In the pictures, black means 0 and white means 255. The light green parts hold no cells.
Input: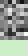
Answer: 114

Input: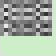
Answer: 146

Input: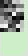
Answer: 151

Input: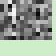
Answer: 48

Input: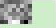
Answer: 214

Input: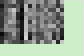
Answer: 101

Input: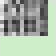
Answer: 168
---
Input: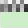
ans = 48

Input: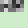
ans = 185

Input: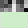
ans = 11

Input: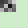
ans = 104

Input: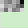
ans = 216

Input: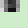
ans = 161

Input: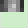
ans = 59
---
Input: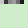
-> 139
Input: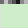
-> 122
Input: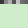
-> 175
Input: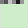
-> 196
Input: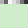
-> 246
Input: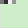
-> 239
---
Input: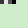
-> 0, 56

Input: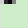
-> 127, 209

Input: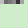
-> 164, 190

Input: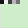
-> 115, 20

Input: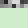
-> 77, 134

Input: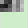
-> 180, 82

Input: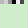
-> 74, 184

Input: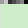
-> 9, 158
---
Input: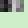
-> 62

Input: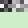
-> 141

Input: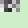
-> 213

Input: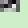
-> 79

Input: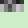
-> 74

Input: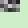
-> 202
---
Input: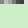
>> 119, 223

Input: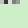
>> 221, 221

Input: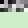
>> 234, 247

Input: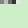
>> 108, 233

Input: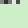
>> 120, 231

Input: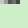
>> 84, 197

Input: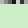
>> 24, 206

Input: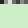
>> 111, 224
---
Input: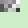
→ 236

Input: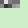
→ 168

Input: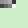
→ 174

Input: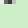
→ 191

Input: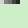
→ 128

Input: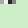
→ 171
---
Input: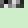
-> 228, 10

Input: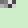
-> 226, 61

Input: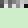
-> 236, 19

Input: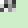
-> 250, 40

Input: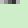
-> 191, 52

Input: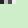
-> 239, 35
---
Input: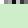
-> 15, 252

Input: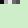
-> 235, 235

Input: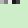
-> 234, 234

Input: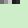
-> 204, 204

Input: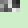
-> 221, 233

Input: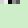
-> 10, 240

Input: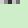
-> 48, 209

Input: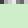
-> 234, 234
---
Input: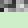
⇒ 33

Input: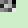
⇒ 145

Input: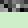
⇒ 157

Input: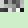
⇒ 64

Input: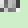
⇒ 89

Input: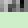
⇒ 136
